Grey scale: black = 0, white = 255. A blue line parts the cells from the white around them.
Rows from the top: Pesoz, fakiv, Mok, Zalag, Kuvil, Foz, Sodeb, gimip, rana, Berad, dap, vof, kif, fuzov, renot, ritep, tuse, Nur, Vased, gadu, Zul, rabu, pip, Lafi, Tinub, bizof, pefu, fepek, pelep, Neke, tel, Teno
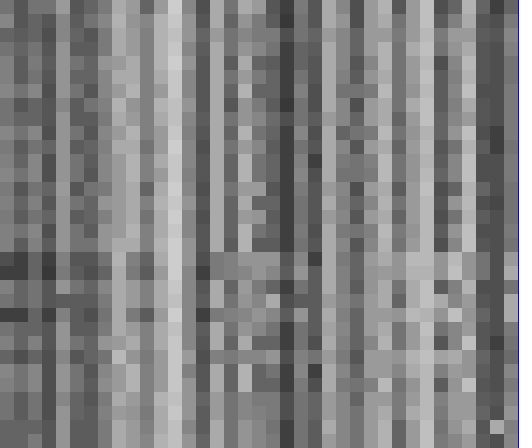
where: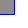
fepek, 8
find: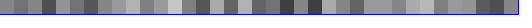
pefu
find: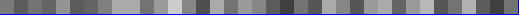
dap
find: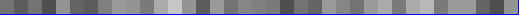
Neke
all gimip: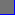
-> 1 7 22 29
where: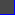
renot, 36
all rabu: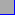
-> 9 12 16 20 28 30 32 37

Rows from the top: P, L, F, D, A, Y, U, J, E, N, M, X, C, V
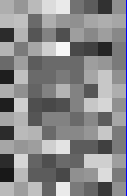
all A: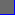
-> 1 4 5 6
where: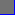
P, 6

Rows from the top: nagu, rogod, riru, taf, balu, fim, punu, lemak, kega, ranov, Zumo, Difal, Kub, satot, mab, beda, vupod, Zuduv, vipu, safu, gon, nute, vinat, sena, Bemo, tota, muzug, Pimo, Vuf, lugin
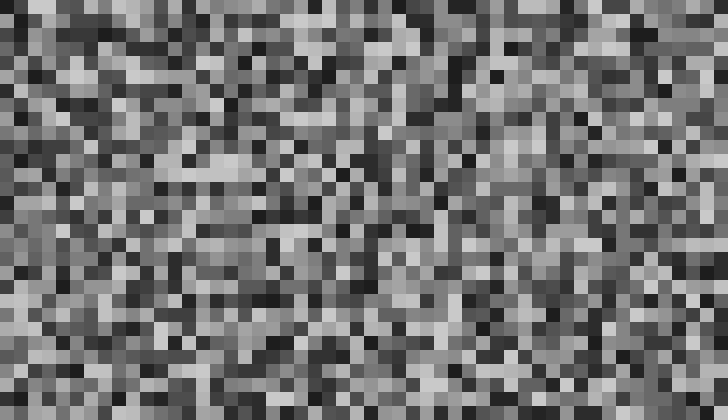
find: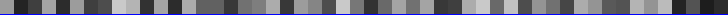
safu
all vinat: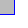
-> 2 5 27 38
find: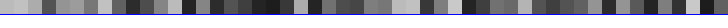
nute
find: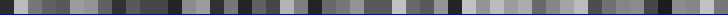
punu
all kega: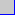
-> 5 22 24 46 48

